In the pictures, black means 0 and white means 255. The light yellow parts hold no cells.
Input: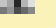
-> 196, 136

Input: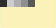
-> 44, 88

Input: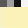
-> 88, 245

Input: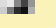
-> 220, 175

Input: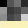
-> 2, 205

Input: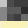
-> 196, 106

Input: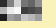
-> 45, 158

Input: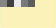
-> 134, 93

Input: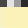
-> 70, 41

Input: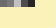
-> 107, 38
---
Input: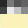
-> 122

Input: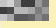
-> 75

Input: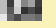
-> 89

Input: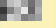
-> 129

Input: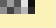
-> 158

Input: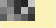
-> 139

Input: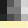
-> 121

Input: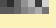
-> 46

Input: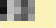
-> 187

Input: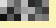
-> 42
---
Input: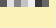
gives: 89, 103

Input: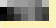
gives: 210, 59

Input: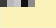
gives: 59, 140

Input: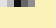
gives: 226, 143

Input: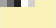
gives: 162, 208

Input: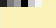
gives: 32, 246

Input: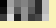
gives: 2, 201

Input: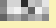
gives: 127, 139

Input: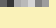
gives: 100, 157

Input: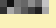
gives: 76, 167
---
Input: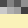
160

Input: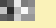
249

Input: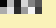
244

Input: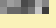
196

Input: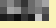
123

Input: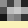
201

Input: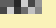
193

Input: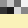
217
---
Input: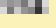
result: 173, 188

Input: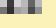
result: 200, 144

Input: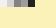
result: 241, 34

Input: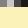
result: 129, 26

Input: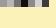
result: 155, 60

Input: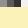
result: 145, 242

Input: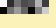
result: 247, 205

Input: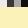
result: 236, 15

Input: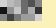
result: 210, 210
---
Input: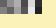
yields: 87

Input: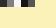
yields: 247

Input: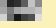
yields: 64

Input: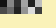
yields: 147

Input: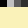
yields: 193

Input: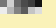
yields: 91

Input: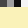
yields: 160

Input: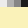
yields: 177
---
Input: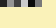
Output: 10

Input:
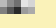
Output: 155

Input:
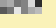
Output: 171

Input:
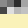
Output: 181

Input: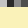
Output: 137

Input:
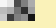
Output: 143

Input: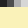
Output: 175
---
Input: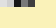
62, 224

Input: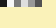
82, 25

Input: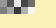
109, 125

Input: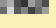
77, 106

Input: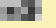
176, 164

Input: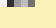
114, 243

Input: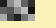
46, 171

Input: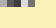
114, 176
